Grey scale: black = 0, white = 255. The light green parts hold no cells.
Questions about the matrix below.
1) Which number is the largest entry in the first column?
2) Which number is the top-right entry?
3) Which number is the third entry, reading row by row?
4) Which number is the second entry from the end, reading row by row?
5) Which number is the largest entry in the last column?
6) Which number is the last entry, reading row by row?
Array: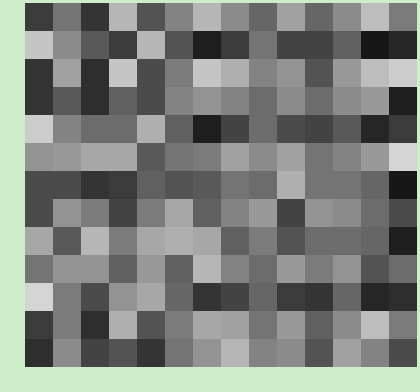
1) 212
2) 123
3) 52
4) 131
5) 212
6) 75

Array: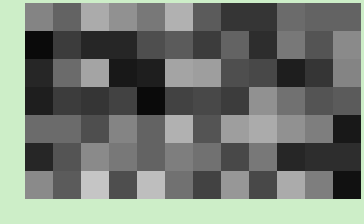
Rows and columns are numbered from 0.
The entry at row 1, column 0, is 10
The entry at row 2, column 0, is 38
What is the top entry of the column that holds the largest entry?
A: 171
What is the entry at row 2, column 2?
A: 164
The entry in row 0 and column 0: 132
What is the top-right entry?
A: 99
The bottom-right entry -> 17
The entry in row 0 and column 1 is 99
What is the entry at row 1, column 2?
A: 38
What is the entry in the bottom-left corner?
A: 138
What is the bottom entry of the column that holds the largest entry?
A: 197

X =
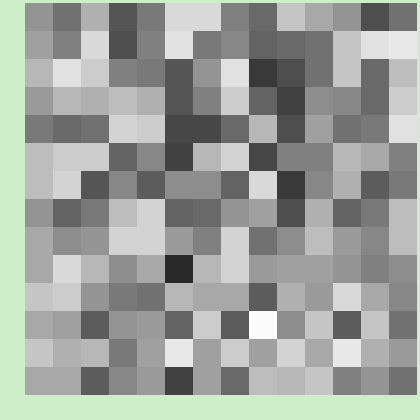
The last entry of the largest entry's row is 113
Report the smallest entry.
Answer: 41
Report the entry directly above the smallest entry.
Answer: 154
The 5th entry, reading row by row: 121
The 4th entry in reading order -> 85
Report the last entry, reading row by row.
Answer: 113
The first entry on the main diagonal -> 148
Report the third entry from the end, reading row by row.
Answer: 128
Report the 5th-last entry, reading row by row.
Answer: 183
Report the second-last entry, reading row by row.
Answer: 148
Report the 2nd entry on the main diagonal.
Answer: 128
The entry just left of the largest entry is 92
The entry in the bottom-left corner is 168
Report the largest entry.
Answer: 251
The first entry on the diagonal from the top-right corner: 113
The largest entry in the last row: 197
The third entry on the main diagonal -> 204
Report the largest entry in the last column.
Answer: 232
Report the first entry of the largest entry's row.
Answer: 168
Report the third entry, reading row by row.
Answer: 176
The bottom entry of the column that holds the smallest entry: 65
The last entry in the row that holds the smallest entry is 141
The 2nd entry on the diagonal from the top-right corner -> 225
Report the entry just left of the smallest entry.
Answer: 168
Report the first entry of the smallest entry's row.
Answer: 168
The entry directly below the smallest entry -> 183

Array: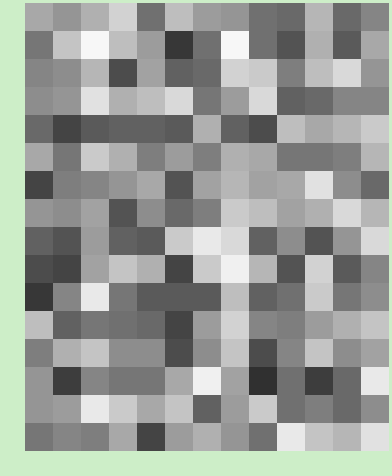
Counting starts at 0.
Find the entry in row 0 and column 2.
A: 176
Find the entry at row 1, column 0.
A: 118
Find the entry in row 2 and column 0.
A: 133
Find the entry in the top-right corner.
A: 133
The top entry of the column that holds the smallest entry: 112
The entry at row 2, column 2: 182
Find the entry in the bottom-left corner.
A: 118
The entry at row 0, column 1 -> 149
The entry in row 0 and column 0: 168
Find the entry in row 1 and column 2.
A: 247
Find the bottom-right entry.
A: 225
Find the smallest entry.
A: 48

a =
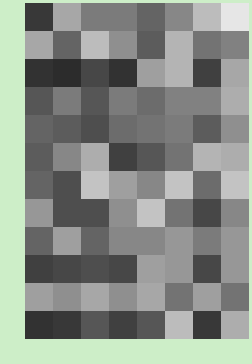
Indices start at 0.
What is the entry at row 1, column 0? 167
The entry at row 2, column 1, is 44
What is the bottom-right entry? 173
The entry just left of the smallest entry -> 50
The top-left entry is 56
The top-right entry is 230
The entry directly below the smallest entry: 123
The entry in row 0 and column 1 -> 167
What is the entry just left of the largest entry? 188
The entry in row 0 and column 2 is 123
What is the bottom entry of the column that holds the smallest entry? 56
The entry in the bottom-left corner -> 50
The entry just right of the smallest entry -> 71
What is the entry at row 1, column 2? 188

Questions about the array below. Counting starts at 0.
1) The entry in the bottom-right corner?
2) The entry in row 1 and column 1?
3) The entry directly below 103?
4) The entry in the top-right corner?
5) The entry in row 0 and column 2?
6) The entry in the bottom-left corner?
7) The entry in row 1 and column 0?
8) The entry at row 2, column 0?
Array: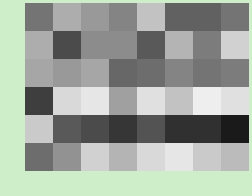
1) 187
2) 75
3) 160
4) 116
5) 153
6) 109
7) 173
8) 166
